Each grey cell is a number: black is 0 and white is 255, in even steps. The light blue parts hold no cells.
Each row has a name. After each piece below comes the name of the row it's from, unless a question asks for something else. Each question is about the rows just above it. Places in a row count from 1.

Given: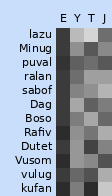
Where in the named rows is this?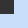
puval, 1
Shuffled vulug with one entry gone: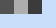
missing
[104]

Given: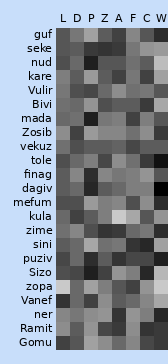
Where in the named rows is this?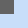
vekuz, 5
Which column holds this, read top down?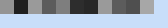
P
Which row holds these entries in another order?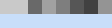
zopa
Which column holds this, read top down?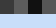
W
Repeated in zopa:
[201]
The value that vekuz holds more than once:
[92]
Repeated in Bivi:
[92]

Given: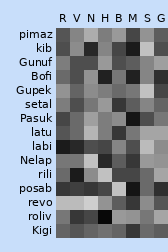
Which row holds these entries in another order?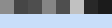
kib
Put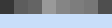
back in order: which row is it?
setal
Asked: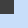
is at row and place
posab, 2
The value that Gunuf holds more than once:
[78]
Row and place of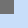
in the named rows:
Kigi, 4
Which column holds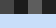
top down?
M

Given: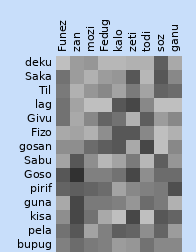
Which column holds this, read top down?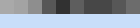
zan
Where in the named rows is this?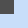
pirif, 9
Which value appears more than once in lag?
[191]

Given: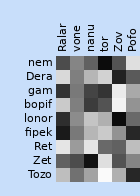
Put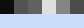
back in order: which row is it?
nem
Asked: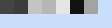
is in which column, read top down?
nanu

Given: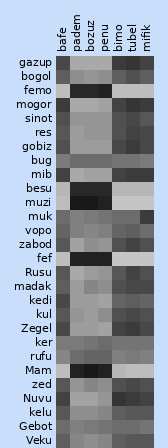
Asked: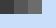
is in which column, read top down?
tubel
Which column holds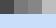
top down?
bafe
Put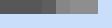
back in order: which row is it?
kelu

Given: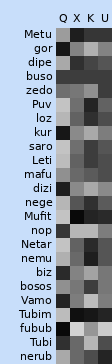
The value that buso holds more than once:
[61]
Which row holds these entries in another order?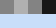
gor
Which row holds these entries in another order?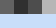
loz
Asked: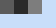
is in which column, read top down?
U
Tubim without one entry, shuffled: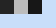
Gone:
[16]
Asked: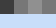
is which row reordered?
bosos
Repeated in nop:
[182]

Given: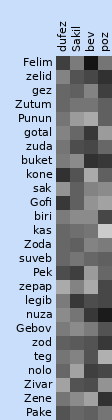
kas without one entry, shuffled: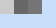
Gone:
[111]
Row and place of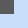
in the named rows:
zod, 2
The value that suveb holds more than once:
[103]

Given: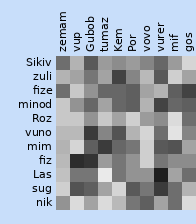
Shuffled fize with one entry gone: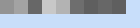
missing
[67]
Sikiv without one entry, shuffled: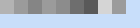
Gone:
[103]
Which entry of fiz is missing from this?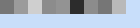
[52]
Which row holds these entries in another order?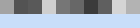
mim
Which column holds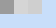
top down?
vovo
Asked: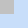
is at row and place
Las, 1
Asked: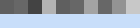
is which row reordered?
minod

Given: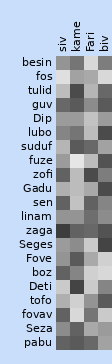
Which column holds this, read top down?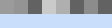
siv
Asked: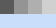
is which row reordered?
tofo
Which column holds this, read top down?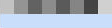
kame
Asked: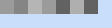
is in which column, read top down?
siv
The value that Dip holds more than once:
[155]
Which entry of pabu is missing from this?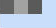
[104]
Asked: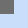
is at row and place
linam, 3

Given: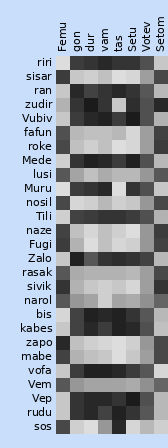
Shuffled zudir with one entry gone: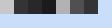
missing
[46]
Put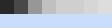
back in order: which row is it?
zapo
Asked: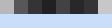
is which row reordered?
rudu
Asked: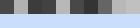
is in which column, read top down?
Setom

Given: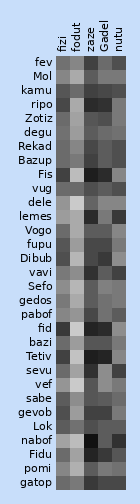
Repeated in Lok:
[92]
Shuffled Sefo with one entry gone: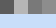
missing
[128]
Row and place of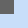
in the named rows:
dele, 3
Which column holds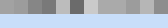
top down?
fodut

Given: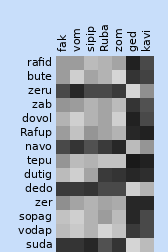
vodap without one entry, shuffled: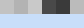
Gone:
[213]
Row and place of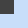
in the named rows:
bute, 7
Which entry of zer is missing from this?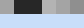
[171]
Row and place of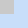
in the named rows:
vodap, 2
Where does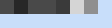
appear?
zeru
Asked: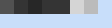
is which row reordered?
suda
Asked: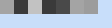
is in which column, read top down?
Ruba

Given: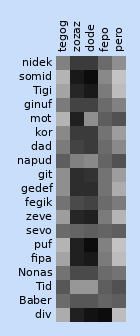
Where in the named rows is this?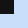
div, 3
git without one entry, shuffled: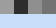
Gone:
[51]
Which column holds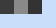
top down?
dode
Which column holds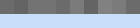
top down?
fepo

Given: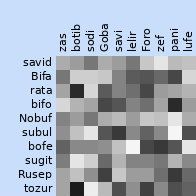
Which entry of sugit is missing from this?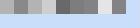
[119]
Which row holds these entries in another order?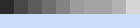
rata
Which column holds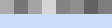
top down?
zas
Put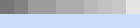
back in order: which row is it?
Nobuf
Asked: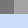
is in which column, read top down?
zas
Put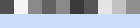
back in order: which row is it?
subul
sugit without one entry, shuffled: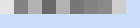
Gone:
[125]

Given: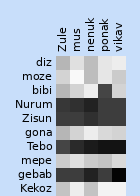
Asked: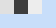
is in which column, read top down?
mus
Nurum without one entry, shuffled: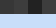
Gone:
[48]
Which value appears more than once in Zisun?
[61]
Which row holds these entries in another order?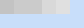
mepe
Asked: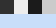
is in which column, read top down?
nenuk
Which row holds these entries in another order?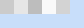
moze

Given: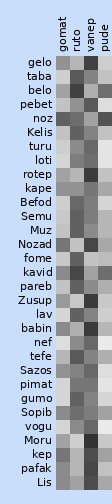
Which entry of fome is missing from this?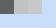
[188]
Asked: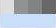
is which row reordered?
Sazos
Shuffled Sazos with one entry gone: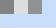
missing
[104]
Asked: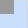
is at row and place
Zusup, 1

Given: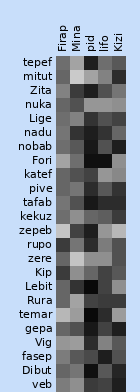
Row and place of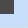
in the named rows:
fasep, 3
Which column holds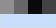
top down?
pid
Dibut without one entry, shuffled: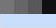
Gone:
[37]
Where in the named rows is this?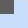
kekuz, 4
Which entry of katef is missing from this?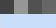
[136]

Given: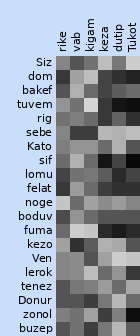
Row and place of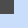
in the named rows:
boduv, 1
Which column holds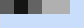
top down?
dutip
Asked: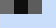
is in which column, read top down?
Tukot
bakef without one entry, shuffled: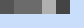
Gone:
[92]
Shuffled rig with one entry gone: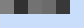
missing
[99]
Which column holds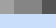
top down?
rike

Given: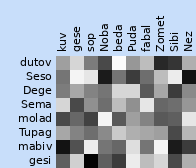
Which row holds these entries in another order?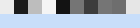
Seso
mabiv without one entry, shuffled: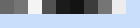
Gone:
[222]
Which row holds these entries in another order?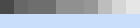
Sema
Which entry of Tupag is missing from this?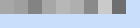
[73]
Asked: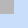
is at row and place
Tupag, 10
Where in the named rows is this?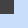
molad, 3
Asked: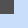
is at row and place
mabiv, 2

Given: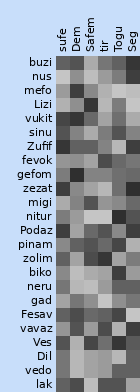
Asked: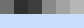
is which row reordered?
zezat
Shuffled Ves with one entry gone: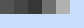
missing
[90]

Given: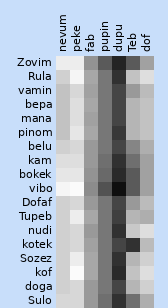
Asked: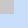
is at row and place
nudi, 6
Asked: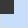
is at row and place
pinom, 5

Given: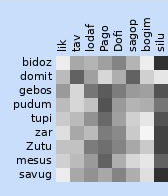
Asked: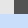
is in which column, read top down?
silu
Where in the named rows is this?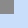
zar, 5
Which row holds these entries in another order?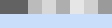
mesus
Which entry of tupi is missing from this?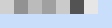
[105]

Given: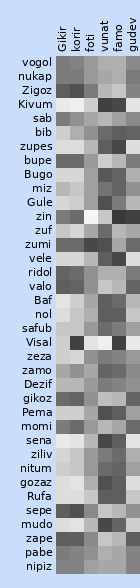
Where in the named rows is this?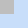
gikoz, 4
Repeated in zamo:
[167]
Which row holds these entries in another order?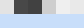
Kivum
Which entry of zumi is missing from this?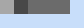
[80]
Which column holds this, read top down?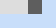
Gikir
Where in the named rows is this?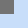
miz, 4
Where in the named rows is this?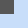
Bugo, 4

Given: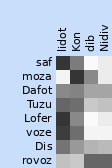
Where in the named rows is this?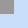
Dis, 2
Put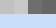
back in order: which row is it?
Tuzu
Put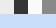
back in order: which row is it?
Lofer
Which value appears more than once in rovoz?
[102]

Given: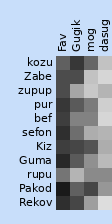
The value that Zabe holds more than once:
[76]
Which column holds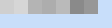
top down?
dasug

